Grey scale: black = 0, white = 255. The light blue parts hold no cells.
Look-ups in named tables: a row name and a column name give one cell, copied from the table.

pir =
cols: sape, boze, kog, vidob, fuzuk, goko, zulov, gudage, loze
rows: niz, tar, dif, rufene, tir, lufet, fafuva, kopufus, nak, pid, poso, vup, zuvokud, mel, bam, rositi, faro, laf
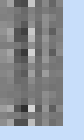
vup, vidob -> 109
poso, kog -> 105
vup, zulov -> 126
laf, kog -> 79
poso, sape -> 134
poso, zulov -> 156
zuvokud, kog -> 118

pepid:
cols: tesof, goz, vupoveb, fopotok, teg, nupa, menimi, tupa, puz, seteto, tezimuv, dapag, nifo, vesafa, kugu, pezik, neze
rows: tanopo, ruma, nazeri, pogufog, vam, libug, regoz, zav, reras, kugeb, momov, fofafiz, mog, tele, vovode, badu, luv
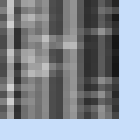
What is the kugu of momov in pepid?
90
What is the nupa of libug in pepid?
149
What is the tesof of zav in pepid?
98
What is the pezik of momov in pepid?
61
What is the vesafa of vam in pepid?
101
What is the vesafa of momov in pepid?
53
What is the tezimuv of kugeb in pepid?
152
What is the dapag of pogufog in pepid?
89
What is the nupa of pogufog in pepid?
121
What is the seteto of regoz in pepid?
181
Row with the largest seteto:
regoz

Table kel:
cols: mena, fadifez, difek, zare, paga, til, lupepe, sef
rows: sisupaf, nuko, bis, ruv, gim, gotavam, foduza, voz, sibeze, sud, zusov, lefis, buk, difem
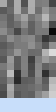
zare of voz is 125
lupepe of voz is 179
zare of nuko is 112
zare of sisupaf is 81
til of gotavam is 104
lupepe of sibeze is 155
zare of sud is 129
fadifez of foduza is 105
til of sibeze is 127
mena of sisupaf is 169
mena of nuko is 90
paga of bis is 116
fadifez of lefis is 131
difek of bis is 135
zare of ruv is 141
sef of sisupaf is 70
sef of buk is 195
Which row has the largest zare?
bis

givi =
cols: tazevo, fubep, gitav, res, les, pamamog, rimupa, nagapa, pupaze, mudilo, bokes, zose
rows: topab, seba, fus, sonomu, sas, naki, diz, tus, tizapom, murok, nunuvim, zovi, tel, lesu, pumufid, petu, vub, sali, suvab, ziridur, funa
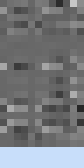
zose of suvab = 133
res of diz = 103
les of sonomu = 118
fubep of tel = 105
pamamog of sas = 120
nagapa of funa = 103
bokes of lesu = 173
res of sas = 118
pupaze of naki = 103

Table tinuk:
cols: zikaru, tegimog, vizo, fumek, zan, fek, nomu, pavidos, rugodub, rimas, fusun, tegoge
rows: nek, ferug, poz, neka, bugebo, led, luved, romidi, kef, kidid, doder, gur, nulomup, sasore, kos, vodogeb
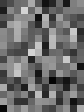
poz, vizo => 146
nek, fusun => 127
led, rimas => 123
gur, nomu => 101
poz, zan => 145
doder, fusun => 89

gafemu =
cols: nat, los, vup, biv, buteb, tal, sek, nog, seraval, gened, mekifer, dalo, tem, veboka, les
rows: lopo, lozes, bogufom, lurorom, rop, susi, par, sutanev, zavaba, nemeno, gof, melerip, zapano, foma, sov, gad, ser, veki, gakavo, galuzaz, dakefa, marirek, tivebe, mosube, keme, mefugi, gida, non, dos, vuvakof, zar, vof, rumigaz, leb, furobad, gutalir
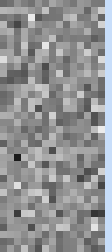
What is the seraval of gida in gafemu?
120
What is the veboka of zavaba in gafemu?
121
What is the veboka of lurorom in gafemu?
121
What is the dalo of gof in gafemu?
159
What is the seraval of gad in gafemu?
111
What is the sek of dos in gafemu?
206
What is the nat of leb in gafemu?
168
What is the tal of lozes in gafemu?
138
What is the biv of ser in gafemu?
152
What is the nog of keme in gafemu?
183
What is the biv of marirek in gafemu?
134
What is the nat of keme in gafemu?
175
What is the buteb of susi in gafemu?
130

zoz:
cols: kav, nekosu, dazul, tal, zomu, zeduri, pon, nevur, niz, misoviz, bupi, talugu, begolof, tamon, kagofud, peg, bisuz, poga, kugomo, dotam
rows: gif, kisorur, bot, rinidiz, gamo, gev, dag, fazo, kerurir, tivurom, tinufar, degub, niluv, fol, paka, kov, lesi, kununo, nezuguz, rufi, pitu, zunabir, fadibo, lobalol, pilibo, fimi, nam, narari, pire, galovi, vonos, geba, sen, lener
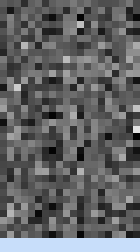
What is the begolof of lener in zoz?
83
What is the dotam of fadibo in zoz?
41
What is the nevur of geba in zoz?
145
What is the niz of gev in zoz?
95
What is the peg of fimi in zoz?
132
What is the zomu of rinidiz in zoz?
122
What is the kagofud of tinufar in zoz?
115
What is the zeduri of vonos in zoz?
9
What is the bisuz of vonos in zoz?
59
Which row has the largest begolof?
kerurir

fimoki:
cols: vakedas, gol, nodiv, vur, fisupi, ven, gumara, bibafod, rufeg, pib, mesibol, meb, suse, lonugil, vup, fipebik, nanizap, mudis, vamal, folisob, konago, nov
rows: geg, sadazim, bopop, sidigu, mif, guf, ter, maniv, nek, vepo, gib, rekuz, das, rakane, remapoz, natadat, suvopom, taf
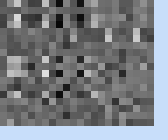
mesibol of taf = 104
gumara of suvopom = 103
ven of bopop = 47
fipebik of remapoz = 113
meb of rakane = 55
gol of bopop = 109
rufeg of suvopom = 96
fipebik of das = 103
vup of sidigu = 121
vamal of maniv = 102
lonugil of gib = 140

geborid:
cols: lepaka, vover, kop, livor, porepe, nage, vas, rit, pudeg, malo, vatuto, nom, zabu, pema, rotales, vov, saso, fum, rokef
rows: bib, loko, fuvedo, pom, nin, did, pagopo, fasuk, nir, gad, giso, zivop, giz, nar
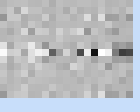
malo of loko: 172
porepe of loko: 192
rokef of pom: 181
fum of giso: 192
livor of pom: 177
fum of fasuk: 61
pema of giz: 174
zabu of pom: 184
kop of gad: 183
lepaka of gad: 191
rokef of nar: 151
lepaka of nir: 214
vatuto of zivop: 185
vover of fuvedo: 200
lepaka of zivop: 191
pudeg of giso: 185
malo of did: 188
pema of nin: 196
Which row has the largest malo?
fasuk

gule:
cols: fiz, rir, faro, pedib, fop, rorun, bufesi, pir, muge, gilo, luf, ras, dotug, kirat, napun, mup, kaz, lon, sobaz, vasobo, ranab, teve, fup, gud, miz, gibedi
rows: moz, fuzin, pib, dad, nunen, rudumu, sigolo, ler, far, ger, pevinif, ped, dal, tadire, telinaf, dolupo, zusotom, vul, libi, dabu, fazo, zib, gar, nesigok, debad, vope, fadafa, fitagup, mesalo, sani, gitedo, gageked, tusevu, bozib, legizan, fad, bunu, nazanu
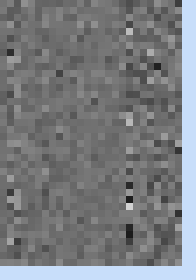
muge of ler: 95
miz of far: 116
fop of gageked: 104
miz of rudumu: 150
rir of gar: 130
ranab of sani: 128
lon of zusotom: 140
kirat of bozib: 119

